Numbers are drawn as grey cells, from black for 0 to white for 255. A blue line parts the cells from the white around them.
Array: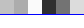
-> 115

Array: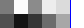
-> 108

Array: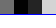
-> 36

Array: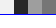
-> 158

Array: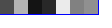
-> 129

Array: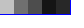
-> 21

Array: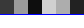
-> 173

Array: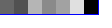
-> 224

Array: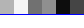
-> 13
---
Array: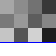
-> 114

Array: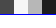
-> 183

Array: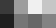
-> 240

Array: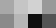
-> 210

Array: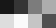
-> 124

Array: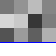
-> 188
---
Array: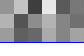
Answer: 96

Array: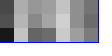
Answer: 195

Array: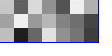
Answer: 30

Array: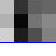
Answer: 29

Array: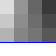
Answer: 133

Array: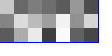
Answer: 172

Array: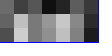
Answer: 205

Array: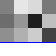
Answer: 176

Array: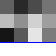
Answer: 89
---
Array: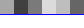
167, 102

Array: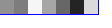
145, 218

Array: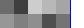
108, 116

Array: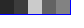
40, 130

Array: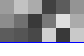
156, 201

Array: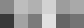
136, 116

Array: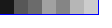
24, 204

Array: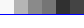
248, 68

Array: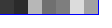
56, 162
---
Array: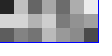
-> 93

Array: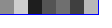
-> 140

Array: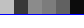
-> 193

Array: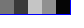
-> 117

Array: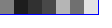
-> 127

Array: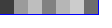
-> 61
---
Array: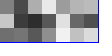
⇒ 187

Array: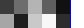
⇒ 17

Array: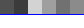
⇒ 139

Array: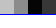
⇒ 55

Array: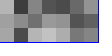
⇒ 147

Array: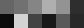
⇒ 46

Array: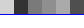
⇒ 79

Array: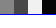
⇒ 6

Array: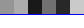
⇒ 202

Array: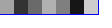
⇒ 205
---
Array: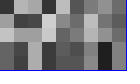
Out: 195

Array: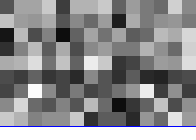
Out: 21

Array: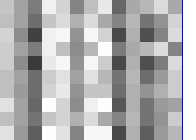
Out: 211

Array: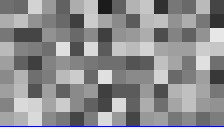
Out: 119

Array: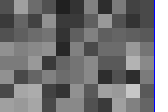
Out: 81

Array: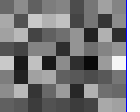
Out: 161

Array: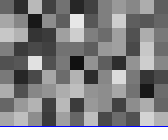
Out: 199

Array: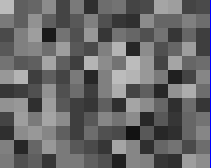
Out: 74
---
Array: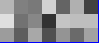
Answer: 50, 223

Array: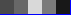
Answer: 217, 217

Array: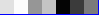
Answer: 196, 252

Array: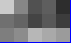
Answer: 68, 203

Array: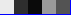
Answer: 10, 235

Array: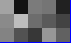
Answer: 109, 189

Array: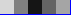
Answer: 21, 215

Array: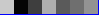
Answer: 174, 202
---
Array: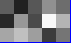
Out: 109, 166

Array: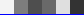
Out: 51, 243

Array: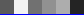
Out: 36, 90

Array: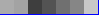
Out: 200, 171

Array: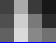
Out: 23, 97

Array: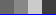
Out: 62, 103

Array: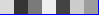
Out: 157, 218

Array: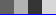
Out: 215, 98

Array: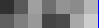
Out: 182, 95
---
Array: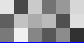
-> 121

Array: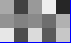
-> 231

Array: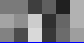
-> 130

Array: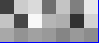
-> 168

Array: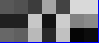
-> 103

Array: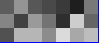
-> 81

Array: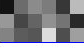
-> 131

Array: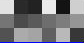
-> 82
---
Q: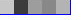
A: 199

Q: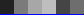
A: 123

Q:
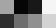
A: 245

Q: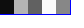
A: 13

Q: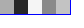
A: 173

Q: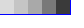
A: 219

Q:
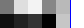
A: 15

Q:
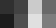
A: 105

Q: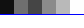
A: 111
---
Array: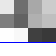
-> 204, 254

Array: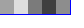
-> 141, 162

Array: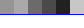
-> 199, 149

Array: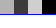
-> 0, 179

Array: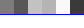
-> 58, 123

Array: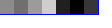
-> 54, 139
